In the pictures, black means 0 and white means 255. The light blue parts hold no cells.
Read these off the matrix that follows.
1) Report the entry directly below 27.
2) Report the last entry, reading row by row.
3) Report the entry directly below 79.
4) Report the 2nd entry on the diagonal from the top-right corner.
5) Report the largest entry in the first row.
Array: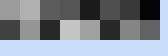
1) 161
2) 98
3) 41
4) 133
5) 176

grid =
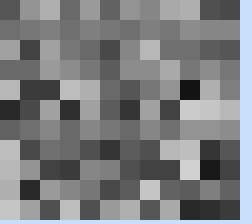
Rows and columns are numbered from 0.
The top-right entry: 73
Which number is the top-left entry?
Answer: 86
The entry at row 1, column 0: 111
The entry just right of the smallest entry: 175
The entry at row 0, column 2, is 175
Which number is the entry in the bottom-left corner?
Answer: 197
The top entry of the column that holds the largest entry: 175
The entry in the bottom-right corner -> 59
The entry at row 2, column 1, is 66
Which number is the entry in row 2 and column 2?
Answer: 161
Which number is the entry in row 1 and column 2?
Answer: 127
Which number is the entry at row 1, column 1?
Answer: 119
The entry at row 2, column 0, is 161
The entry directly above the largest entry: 189
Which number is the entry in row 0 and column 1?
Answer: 147
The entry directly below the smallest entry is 203
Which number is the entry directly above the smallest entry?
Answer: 119
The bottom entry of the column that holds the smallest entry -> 41
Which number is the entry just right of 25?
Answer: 66

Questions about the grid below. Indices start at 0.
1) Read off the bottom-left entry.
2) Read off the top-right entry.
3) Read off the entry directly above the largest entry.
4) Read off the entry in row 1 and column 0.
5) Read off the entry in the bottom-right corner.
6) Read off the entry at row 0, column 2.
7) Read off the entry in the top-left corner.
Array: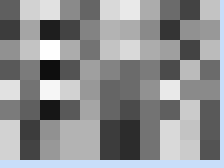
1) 210
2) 195
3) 30
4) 60
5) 83
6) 225
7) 95

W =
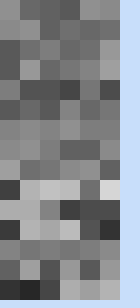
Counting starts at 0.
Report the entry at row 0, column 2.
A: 97
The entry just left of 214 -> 111
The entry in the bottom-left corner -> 51
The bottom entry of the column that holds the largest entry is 179
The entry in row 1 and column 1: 144
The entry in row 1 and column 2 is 97
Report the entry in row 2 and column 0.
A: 89
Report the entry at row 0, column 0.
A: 144
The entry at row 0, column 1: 104
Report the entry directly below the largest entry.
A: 76
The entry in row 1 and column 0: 138
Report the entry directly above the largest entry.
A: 97
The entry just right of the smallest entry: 70
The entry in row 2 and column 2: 125
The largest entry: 214

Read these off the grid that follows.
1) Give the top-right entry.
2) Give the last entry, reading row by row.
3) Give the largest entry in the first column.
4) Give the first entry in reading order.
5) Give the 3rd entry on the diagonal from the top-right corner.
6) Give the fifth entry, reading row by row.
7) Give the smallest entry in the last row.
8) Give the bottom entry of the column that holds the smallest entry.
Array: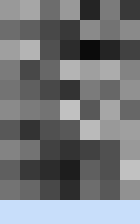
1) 57
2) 145
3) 159
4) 153
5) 11
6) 36
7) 44
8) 109

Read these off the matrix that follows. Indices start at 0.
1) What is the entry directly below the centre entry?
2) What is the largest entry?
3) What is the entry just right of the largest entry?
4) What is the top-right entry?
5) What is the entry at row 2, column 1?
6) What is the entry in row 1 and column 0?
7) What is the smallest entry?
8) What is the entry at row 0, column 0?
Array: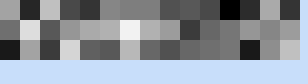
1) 103
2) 242
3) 177
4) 52
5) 163
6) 111
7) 0
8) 163

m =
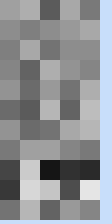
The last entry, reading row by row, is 133
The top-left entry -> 160
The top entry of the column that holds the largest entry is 121
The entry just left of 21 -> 203
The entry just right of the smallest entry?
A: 49
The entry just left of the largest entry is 77
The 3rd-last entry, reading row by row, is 99
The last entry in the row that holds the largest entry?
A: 229
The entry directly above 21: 160
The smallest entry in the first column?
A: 56
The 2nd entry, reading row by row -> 174
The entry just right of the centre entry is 99
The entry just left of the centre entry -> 91
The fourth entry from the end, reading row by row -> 182
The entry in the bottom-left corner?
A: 115
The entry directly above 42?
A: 121

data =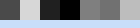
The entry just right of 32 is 1
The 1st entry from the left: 74
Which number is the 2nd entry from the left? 215
